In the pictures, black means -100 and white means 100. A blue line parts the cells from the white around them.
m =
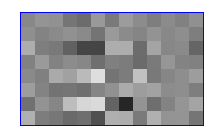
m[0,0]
7
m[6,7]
-70
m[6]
[-11, 15, 5, 48, 68, 71, -22, -70, 16, -14, 3, 17, 29]
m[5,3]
-8
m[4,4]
46
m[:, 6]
[-4, 21, 36, 0, -9, 14, -22, 37]
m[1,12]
-1
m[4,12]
23
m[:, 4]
[-15, 8, -46, 6, 46, -13, 68, -13]
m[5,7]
34
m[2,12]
-21
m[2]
[36, -1, -5, -24, -46, -46, 36, 36, -15, 29, 6, 8, -21]
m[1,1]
3
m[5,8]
23
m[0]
[7, 16, 14, -8, -15, 20, -4, 22, 10, -1, 9, 1, 13]
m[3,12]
1
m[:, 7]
[22, 9, 36, -3, -3, 34, -70, 36]
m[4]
[8, 0, 33, 26, 46, 74, -9, -3, 51, -5, 5, 11, 23]
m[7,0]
38
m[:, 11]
[1, 11, 8, 3, 11, 11, 17, 16]
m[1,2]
8
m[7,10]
15
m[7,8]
-4
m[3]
[1, 21, 2, 10, 6, -13, 0, -3, -16, -4, 18, 3, 1]

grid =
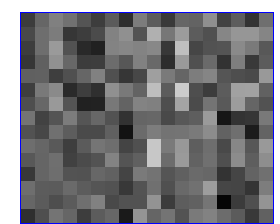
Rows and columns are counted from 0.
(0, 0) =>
-53
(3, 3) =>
-19
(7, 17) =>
-5
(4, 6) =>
-37
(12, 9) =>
-12
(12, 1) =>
-28
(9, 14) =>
-43
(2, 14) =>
-34
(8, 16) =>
-78
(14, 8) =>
16
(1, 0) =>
-43
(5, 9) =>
49
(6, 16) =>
-21
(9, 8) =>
-37
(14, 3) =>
-20
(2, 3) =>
-36
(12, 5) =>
-33
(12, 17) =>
-2
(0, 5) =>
-52
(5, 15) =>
26
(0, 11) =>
-20
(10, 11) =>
21
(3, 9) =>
-18
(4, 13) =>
4
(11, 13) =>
-19
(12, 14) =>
-45
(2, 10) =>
-56
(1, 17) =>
4
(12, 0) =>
-14
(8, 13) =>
10
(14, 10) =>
-9
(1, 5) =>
-41
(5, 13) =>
-53
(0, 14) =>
-48
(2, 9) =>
7
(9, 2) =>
-30
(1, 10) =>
-7
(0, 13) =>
12

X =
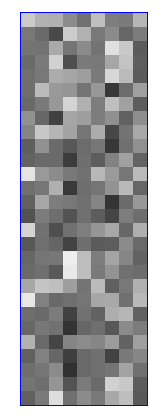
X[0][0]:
59
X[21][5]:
-23
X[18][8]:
-15
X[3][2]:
64
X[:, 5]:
[50, -5, -9, -5, -4, 19, -2, -2, 35, -7, -27, 44, -8, 4, -27, 17, -29, -2, -4, 47, 31, -23, -13, 5, -12, -12, -17, -5]
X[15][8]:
37
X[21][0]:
-14
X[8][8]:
32
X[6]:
[-18, -5, 19, 66, 39, -2, 50, 26, -27]
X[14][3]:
-35
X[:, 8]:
[43, -3, -29, -26, -29, 25, -27, 11, 32, 13, -22, 46, -20, 19, -14, 37, -18, -23, -15, 38, 44, -25, -3, 25, 5, -12, -27, -30]
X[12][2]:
38
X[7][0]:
14
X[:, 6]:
[-1, 9, 76, 30, 69, -56, 50, 13, -44, -57, 2, 21, 15, -59, -46, 31, -27, 29, 15, -25, 32, 36, -32, 22, -48, -8, 64, 32]
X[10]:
[-22, -17, -17, -53, -14, -27, 2, 26, -22]
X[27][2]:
74
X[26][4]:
-4
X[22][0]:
-19
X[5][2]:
20
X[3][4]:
-4
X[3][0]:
-17
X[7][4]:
24
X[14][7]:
-2
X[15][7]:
-19
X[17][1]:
-8
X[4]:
[-13, -6, 35, 30, 24, -4, 69, 47, -29]
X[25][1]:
-8
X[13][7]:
-16
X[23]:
[40, -18, -47, 4, 10, 5, 22, -23, 25]

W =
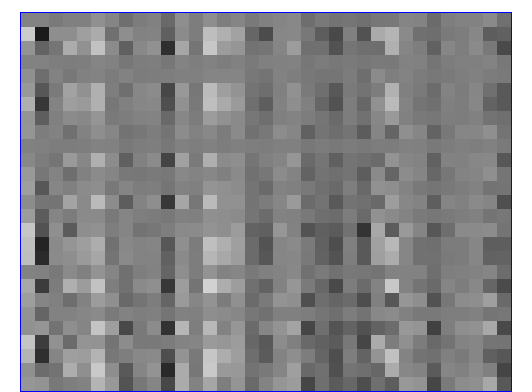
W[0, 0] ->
3
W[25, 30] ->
5
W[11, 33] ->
12
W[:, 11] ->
[11, 9, 30, 3, 0, 19, 14, 6, 10, 1, 26, 7, 2, 30, 1, 8, 12, 8, 11, 23, 21, 1, 43, 3, 15, 34, 34]
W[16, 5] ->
36
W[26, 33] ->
32
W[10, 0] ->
7
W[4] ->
[13, -14, 2, -6, 1, 3, -3, 2, -3, -2, -1, 0, 0, 4, 4, 4, -6, -9, 2, -1, -6, -8, -8, -3, -14, 9, -1, 3, -3, -6, -4, -1, 1, -3, -4]
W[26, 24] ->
-39
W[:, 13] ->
[11, 49, 56, 2, 4, 47, 49, 22, 7, 1, 37, 6, 16, 46, 13, 15, 50, 43, 15, 65, 15, 11, 44, 21, 55, 58, 30]
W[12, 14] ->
13
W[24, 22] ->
-39
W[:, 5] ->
[13, 34, 52, 4, 3, 38, 38, 17, 11, 2, 38, 9, 11, 46, 8, 14, 36, 30, 15, 52, 22, 8, 54, 15, 41, 58, 41]
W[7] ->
[16, -26, 0, 9, 7, 17, -4, -2, 2, 3, -18, 6, -3, 22, 14, 8, -7, -13, 0, 3, -2, -8, -17, -2, -11, 6, 20, 1, -5, -7, -1, -2, 1, -10, -13]
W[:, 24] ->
[-12, -36, -13, -7, -14, -10, -19, -11, -28, -5, -12, -27, -18, -12, -17, -59, -30, -30, -7, -16, -39, -10, -36, -45, -22, -13, -39]
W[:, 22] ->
[-10, -43, -36, -6, -8, -31, -36, -17, -14, -5, -25, -13, -17, -30, -15, -29, -39, -35, -11, -43, -21, -13, -34, -29, -39, -37, -29]
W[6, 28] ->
-9
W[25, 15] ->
19
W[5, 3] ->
27
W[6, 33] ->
-22
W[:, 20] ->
[-14, -6, -12, -7, -6, -4, 0, -2, -24, -6, -17, -22, -5, -16, -5, -35, -4, -5, -11, -4, -38, -2, -45, -18, -2, -18, -45]
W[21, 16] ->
-7
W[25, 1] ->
-15
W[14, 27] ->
3
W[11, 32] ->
4
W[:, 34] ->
[-12, -24, -42, -6, -4, -30, -30, -13, -9, -4, -32, -8, -9, -38, -7, -9, -26, -22, -15, -41, -17, -7, -43, -9, -32, -46, -31]
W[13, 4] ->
8
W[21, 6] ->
-4
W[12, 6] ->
-6
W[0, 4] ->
0
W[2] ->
[15, -22, -8, 35, 14, 52, 9, -25, 7, 14, -63, 30, -8, 56, 22, 17, -10, -8, 4, 22, -12, -12, -36, -8, -13, -14, 38, 4, -1, -24, 5, -1, 8, -5, -42]
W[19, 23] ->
-2

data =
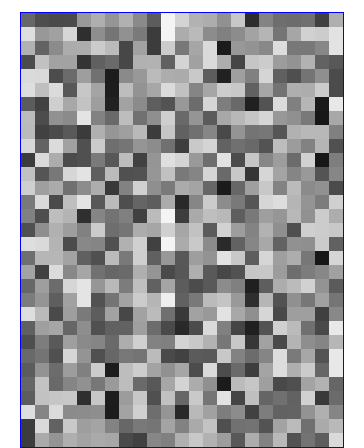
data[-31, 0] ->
-19
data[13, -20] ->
50
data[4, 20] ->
-9
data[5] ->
[74, 50, 72, -31, 56, 29, -77, 48, 15, 31, 72, 51, 4, 30, 61, 57, -24, 30, -10, 37, 36, 60, -41]
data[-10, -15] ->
27
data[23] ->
[-39, -2, -30, 25, 8, 4, -17, 36, 63, 2, 0, 66, 58, 40, -7, 57, -57, 27, -43, 41, 11, 4, 43]
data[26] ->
[-20, 53, -18, 4, 14, -7, 21, 48, -17, -31, 30, 66, 35, 13, -79, 47, 55, 25, -43, -38, 28, 40, -20]
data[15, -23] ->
-37
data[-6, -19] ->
0
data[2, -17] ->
47
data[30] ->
[-53, 33, 16, 37, 28, 33, 31, -42, -49, 6, 0, 38, 57, 40, 23, -31, 36, 2, 45, -36, -10, -27, 71]
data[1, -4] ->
30
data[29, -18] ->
29
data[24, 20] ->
31
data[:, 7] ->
[39, 14, -44, -44, 8, 48, 27, 48, 25, -8, 48, -37, 2, -39, 0, -8, 39, -5, -17, -3, 28, -44, -23, 36, -6, 48, 48, 22, 28, -19, -42]
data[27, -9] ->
77
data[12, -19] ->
10
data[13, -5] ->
73
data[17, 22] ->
68
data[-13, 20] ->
-3
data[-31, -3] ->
-12
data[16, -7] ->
5
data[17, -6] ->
68
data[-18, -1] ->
63
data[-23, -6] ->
-7
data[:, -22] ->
[-39, 19, -22, 51, 70, 50, -49, -40, -49, -22, 71, -33, 25, 71, -39, 12, 71, 43, -49, 24, 17, 46, 25, -2, -9, 15, 53, 52, 4, 71, 33]
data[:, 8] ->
[8, -4, 27, 39, 19, 15, 9, -11, 45, 17, -49, -36, 63, -21, -49, 35, 63, 62, 37, 50, 60, 27, 25, 63, -9, 61, -17, 56, 63, -5, -49]
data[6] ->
[-28, -49, 62, 32, 53, 24, -74, 27, 9, -26, -35, 19, -15, 68, -1, -18, -75, -35, 72, 0, 43, -80, 82]
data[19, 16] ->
-75
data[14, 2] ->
49
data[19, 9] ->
-24
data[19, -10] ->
-30
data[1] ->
[74, 19, 26, 68, -63, 11, -8, 14, -4, -53, 91, 35, 46, 10, 0, 10, 28, 42, -8, 30, 64, 60, 77]
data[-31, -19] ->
20

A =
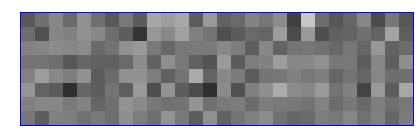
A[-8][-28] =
-31
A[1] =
[-15, -37, 4, 1, 14, 7, -14, -27, -59, 18, 7, 26, 0, -10, -38, -29, -18, -21, 22, -41, 20, -38, -25, -22, -12, -22, 29, -26]
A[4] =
[2, 23, 7, -1, 14, -28, -16, 13, 14, -2, -25, -10, 33, -22, 7, -3, -28, -8, -7, 1, -6, -1, -21, -9, -21, 5, -14, -13]
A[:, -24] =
[13, 14, 9, -20, 14, -20, 3, -11]
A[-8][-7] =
-15
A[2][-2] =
-23
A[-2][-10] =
-5
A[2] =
[2, 4, 10, 6, 9, -17, -10, 13, 19, -5, -20, -6, -5, -4, 7, -2, -26, 7, -22, -9, -7, -11, -19, -7, -19, 19, -23, -16]
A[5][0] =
17
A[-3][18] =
34
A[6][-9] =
-6
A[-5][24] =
-27
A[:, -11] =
[-7, -21, 7, 1, -8, 12, -3, 9]
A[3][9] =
-23
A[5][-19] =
-39
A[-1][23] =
5
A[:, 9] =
[31, 18, -5, -23, -2, -39, -6, -13]
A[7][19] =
-19
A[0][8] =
-29
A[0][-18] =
23
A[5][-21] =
-26
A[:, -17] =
[32, 26, -6, -6, -10, -27, -10, -5]
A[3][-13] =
-29
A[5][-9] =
9

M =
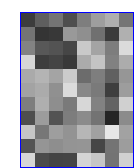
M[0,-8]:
-53
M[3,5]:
54
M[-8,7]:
35
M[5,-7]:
34
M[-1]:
[68, -41, -47, -46, 67, 55, -10, 64]
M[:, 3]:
[-39, 20, -45, -55, 59, 72, -4, -2, 15, 16, -46]
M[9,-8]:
-34
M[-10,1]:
-59
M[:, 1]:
[-26, -59, -31, -52, 41, 34, 37, 22, -7, 17, -41]
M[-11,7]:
-8
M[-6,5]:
-4
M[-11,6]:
37
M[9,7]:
23
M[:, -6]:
[-9, -56, -35, -47, 29, 13, 11, -35, 24, 11, -47]
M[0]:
[-53, -26, -9, -39, -1, 24, 37, -8]
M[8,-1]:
27
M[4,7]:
18
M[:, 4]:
[-1, 12, 58, 34, -15, 7, 69, 9, 43, 17, 67]
